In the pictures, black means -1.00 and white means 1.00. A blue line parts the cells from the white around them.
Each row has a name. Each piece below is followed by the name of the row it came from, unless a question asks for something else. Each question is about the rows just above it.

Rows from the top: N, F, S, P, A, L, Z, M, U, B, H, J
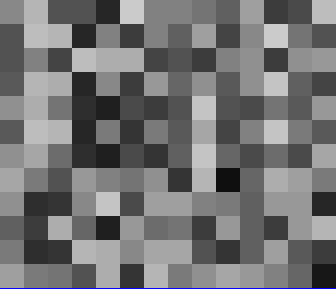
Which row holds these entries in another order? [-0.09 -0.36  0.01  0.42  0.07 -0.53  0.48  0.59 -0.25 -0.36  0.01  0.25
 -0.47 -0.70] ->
F
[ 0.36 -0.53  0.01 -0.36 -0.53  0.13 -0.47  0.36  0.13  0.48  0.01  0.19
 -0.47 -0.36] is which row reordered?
S
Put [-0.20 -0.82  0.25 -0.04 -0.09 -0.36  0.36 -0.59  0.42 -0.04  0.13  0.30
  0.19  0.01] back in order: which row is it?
J
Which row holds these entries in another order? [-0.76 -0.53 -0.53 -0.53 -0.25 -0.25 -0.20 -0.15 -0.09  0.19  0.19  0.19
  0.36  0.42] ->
B
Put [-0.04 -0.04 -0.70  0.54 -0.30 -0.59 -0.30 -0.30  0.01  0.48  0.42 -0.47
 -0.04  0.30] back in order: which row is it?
L
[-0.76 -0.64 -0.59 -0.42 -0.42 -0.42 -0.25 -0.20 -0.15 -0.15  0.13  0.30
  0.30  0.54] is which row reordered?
Z

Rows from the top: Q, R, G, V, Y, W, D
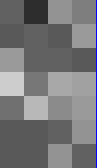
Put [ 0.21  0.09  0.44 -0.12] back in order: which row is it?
Y
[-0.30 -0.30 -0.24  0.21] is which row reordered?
R
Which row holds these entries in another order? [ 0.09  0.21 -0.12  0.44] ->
Y
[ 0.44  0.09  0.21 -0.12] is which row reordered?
Y

